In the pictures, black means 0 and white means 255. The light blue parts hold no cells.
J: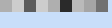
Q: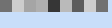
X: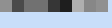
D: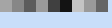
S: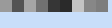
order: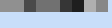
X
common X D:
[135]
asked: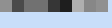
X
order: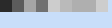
J
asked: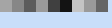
D

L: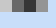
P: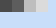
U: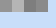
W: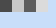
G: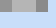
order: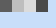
P
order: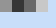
L

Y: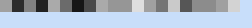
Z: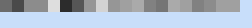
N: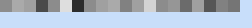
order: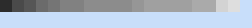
N
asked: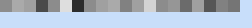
N
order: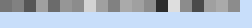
N
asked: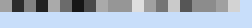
Y
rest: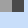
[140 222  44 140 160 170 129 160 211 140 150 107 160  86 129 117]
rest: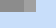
[211]
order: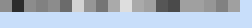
Z

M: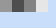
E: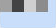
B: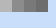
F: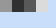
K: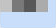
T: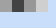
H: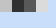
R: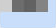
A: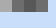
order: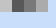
K
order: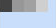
T

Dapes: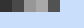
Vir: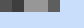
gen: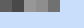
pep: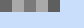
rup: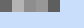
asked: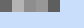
rup
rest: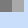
[94]
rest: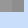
[113]
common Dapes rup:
[151]
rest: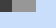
[94]

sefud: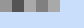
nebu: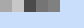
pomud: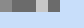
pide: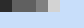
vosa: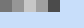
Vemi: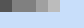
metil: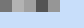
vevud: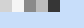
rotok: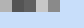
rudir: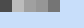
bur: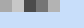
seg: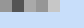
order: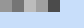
rudir
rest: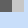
[138]

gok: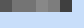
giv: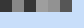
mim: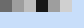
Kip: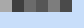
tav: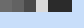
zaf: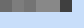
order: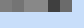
zaf
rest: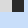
[43]
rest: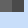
[218  43  43]

